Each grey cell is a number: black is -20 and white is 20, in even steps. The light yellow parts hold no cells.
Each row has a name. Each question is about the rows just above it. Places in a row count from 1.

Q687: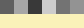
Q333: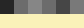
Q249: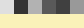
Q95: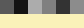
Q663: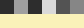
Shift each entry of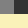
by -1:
-1 -13
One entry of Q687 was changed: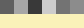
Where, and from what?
6, 3
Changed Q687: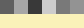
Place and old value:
5, -2
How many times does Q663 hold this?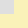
0
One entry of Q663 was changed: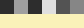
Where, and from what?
4, 14
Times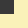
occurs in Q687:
1

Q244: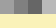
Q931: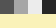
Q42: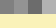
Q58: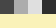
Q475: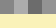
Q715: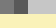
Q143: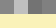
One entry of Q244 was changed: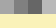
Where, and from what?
1, 5
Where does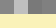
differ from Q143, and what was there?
3, -2
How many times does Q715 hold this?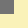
0

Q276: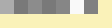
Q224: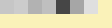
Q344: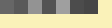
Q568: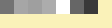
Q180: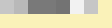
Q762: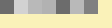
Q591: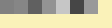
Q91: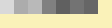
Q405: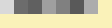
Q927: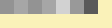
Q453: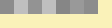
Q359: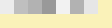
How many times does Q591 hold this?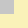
1
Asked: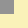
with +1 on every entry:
4
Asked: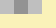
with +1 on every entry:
11 4 11
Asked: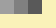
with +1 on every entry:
6 1 -5
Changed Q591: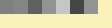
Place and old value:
7, 4

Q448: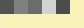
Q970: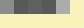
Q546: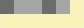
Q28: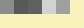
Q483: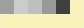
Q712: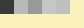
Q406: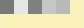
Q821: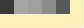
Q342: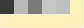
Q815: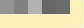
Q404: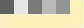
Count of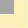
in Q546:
3
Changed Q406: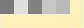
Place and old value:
2, 16

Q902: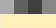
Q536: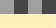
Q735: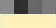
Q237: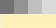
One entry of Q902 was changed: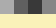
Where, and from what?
3, -10
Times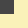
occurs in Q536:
2

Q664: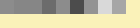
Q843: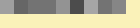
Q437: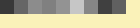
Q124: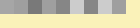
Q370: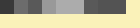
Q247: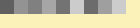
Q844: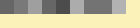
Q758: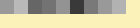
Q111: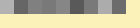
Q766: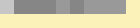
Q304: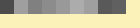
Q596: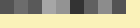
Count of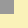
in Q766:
4
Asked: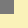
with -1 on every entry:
-2
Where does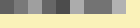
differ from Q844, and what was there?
1, -4
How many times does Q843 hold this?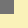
3
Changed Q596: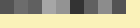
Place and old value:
3, -6
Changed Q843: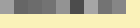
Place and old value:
3, -2
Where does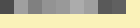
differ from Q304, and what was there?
4, 2

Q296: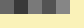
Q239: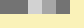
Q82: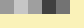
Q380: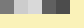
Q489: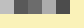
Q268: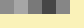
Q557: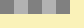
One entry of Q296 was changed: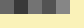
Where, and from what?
3, -1
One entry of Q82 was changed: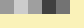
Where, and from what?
2, 11
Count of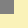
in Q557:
3
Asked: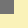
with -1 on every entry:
-3
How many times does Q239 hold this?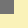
3
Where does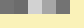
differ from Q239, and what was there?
2, -2

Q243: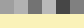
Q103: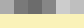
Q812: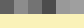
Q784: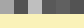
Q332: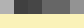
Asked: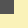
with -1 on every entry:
-8
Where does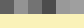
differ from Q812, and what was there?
2, 2

